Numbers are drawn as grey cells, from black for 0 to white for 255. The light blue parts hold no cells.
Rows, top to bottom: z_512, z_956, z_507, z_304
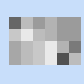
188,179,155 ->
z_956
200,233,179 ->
z_507
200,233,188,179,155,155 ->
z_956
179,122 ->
z_507

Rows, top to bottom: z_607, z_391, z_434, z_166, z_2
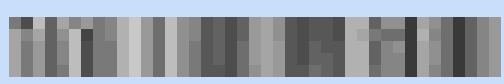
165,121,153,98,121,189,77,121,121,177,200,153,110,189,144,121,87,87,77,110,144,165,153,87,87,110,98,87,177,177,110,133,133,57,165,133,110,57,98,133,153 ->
z_2
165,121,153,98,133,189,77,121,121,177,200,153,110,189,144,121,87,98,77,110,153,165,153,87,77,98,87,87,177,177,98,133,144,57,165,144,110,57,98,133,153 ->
z_434

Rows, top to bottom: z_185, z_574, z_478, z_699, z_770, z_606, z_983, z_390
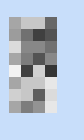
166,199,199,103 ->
z_185
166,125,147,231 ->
z_390

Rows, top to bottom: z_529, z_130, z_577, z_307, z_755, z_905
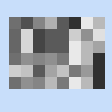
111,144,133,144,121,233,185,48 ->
z_307
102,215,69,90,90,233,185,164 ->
z_577
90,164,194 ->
z_755
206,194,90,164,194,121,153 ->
z_755
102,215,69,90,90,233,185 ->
z_577
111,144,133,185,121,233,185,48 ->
z_905

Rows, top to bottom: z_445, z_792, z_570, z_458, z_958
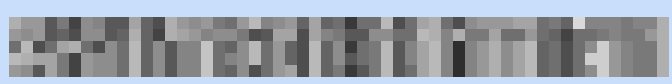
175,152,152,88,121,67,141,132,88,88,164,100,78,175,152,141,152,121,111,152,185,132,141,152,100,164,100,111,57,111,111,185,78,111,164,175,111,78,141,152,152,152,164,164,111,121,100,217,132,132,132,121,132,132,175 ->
z_445
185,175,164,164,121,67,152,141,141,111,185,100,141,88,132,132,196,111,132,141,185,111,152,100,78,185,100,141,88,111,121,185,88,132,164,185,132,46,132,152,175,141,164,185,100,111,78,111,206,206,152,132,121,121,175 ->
z_458
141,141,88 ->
z_792
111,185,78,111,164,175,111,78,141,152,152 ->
z_445
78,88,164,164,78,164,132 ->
z_792
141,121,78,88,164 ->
z_792

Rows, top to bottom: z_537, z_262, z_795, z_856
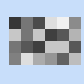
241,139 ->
z_537
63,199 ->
z_795
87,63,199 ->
z_795
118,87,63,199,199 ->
z_795
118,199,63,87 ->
z_262

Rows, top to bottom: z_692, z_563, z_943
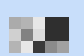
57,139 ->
z_943
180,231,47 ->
z_692
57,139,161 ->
z_943
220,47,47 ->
z_563
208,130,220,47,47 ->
z_563
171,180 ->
z_692

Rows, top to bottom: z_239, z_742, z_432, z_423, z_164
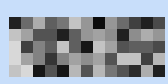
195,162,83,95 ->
z_432
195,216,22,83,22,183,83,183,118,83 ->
z_164
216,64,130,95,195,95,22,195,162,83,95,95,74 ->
z_432
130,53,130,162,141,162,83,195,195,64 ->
z_423
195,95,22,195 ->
z_432
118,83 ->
z_164
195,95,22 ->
z_432

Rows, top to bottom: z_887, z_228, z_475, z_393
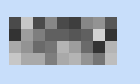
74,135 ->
z_887
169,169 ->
z_393

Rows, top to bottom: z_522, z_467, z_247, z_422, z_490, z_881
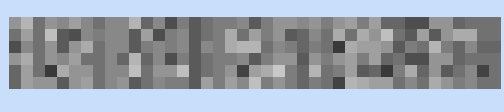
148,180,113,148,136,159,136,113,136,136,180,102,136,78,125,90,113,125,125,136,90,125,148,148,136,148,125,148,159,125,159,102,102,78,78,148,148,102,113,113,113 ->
z_522
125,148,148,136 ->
z_522
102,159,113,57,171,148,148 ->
z_490

